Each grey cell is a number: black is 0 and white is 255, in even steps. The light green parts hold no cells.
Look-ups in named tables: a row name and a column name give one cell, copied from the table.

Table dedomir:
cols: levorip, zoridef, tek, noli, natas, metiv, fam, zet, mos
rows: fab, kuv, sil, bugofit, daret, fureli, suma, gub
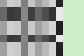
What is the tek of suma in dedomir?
200
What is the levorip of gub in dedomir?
161
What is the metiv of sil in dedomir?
103
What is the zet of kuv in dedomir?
51
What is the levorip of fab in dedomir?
161
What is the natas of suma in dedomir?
199
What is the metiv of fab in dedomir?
160
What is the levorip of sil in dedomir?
103
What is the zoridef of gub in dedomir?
208
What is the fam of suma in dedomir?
184
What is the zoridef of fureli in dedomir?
56
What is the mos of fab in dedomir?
36
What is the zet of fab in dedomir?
210
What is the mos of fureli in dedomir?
232
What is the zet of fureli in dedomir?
52

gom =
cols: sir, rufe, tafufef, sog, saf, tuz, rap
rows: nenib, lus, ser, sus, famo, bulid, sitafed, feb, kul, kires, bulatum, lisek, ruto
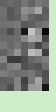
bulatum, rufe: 116
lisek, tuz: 164
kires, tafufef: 133
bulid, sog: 136
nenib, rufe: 106
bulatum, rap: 81
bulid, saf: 170
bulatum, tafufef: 109
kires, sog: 82
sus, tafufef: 121
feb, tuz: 172
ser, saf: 103
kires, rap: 111
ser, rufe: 88
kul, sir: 132
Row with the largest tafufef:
feb

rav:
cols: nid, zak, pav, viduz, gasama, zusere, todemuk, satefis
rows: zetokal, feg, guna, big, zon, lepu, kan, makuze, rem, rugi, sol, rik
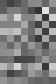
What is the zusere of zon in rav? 165
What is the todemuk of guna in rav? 56
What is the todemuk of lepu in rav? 166
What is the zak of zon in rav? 179
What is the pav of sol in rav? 86
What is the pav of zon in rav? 194
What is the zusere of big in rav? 65
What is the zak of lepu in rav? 150
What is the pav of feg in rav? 126
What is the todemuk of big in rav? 161
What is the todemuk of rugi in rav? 54
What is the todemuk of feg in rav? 226
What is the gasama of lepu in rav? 97
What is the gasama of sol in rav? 154
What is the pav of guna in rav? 213
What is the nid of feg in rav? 95

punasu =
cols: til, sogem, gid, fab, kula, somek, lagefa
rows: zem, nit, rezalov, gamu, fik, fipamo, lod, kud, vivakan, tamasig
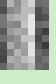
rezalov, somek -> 74
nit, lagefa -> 102
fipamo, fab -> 195
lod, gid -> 141
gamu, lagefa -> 112
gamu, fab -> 195
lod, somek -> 86
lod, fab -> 163
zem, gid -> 141
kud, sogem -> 131
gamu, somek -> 105

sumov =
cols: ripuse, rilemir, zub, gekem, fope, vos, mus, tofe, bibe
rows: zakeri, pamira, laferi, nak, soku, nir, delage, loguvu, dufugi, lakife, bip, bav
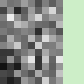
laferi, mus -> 129
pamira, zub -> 40
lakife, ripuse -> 18
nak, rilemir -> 117
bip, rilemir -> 65
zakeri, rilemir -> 115
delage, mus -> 122
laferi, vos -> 214
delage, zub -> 202
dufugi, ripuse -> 60
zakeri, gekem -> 158
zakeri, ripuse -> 144
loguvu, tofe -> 130
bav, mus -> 206
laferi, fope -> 167

